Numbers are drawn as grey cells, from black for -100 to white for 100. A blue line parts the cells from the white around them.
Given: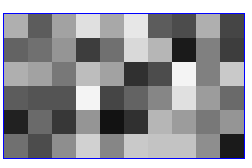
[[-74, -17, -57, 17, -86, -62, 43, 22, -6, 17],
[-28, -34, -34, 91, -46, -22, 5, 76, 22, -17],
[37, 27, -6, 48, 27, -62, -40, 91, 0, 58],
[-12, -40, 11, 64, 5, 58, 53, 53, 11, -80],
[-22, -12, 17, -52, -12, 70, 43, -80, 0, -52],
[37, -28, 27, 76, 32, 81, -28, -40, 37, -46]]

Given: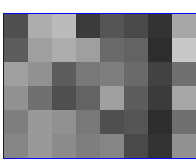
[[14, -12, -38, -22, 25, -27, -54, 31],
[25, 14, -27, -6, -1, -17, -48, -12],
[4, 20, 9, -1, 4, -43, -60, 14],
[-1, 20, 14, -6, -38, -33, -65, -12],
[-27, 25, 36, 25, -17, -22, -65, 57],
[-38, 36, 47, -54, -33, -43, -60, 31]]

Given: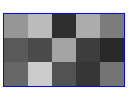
[[18, 47, -63, 35, -3],
[-19, 59, -36, -58, -9],
[-30, -41, 29, -52, -68]]

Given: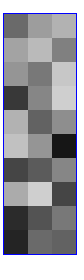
[[51, 17, -83],
[34, 62, -46],
[-72, -17, -23],
[-66, -35, -6],
[28, 46, 0],
[-46, -29, 5],
[40, -23, 11],
[-17, 23, 40],
[17, -6, 56],
[-56, 5, 62]]

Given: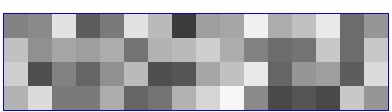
[[40, 72, -4, -4, 35, -21, -10, 40, 67, 94, 8, -43, -33, -43, 57, 18],
[62, -38, 2, -21, 13, 46, -38, -33, 30, 51, 83, -21, 18, 24, -27, 72],
[51, 13, 30, 24, 35, -10, 40, 46, 62, 35, 2, -15, -10, 57, -15, 57],
[2, 8, 77, -27, -4, 77, 46, -54, 24, 30, 88, 35, 51, 83, -15, 18]]

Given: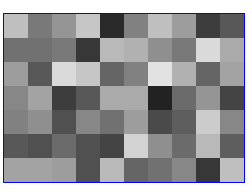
[[6, 28, -52, -31, 33, 33, -73, -16, 17, -47],
[1, 12, -37, 6, -11, 23, -42, -26, 60, 6],
[-31, -37, -16, -37, -47, 65, 12, -16, 45, -26],
[-11, -11, -5, -57, 45, 39, 12, -5, 71, 33],
[50, -5, 17, 55, -67, 1, 50, 23, -52, -31],
[28, 28, 23, -37, 45, -21, -11, 6, -57, 50],
[23, -31, 71, 55, -21, 1, 77, 39, -21, 28]]

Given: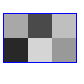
[[-69, 67, 20],
[32, -42, 50]]

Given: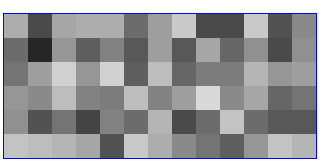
[[13, -36, -9, -47, 2, -15, 42, -42, -15, 53, -15, -31, -31],
[-15, -70, 18, -26, 2, -31, 24, -31, 30, -20, 13, -42, 13],
[36, -42, 30, 36, 36, -15, 24, 58, -42, -42, 58, -36, 8],
[53, 48, 42, 30, -36, 58, 36, 8, -9, -26, 18, 53, 42],
[18, 8, 48, 2, -3, 48, 2, 24, 70, 8, 30, -20, -9],
[-9, 24, 64, 18, 64, -26, 48, -20, -3, -3, 42, 18, 24]]

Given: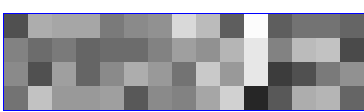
[[2, -15, -4, -21, -15, -15, 2, 25, 14, 42, 81, 2, 47, 52, -42],
[-10, 52, 20, 20, 25, -31, 8, 2, 30, 64, -70, -31, 36, 42, -21],
[8, -37, 25, -21, 8, 36, 20, -10, 58, 20, 81, -53, -37, -4, 14],
[-37, 36, 30, 30, -4, 8, 14, 70, 47, -26, 98, -26, -10, -10, -21]]
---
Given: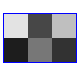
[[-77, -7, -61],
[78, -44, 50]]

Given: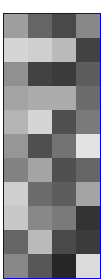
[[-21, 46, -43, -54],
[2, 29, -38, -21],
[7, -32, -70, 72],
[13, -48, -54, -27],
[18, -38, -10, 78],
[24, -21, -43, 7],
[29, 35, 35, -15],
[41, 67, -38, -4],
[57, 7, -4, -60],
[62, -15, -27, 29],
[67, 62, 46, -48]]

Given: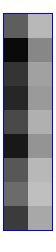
[[-92, 6],
[-81, 16],
[-70, 21],
[-59, 26],
[-54, 32],
[-43, 38],
[-32, 44],
[-26, 44],
[-16, 50]]

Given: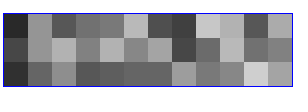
[[-68, 17, -32, -11, -5, 45, -38, -50, 56, 40, -32, 34],
[-62, -21, 11, -32, -26, -21, -21, 23, -5, 6, 62, 29],
[-44, 17, 40, 1, 40, 6, 29, -44, -16, 45, -11, 1]]

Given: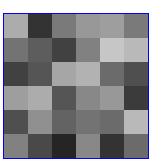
[[-49, -33, 30, 40, -16, -38],
[-38, 13, -22, -10, -16, 45],
[-10, -27, -49, 1, 55, 45],
[1, -43, -71, 7, -60, -16],
[24, 35, -33, 7, 19, -54],
[35, -60, -4, 19, 24, -4]]

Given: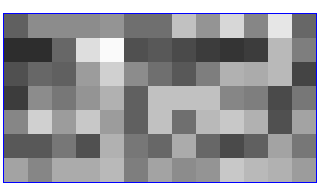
[[-65, -65, -19, 74, 96, -37, -31, -42, -53, -59, -53, 45, -1],
[-53, 10, -7, 16, 39, -25, 51, 51, 51, 5, -1, -42, -7],
[-37, -19, -25, 22, 63, 10, -13, -31, -1, 39, 34, 45, -47],
[-31, -31, -7, -37, 39, -7, -19, 34, -19, -42, -25, 28, -7],
[-25, 10, 10, 10, 16, -13, -13, 51, 16, 69, 5, 80, -19],
[5, 63, 22, 57, 22, -25, 51, -13, 45, 57, 39, -37, 28],
[28, 5, 34, 34, 45, -1, 28, 10, 16, 57, 45, 39, 22]]

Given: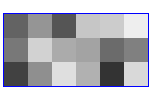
[[-49, 12, 75, 39, -60, 70],
[-22, 17, -33, 55, 60, 87],
[-6, 65, 34, 28, -16, 0]]

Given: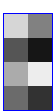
[[-33, -83],
[-16, -61],
[34, 86],
[68, 1]]

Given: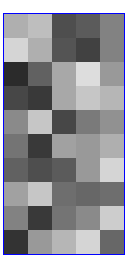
[[-66, -24, 32, 73, 20],
[-60, 20, 43, 67, -19],
[-44, -55, 32, 55, 43],
[-24, -39, -29, 20, 67],
[-9, -55, 26, 20, 37],
[2, -55, -9, 8, 61],
[8, 55, -44, -4, 14],
[26, 55, -14, -19, -14],
[37, 49, -39, -29, 2],
[67, 37, -34, -49, 2]]
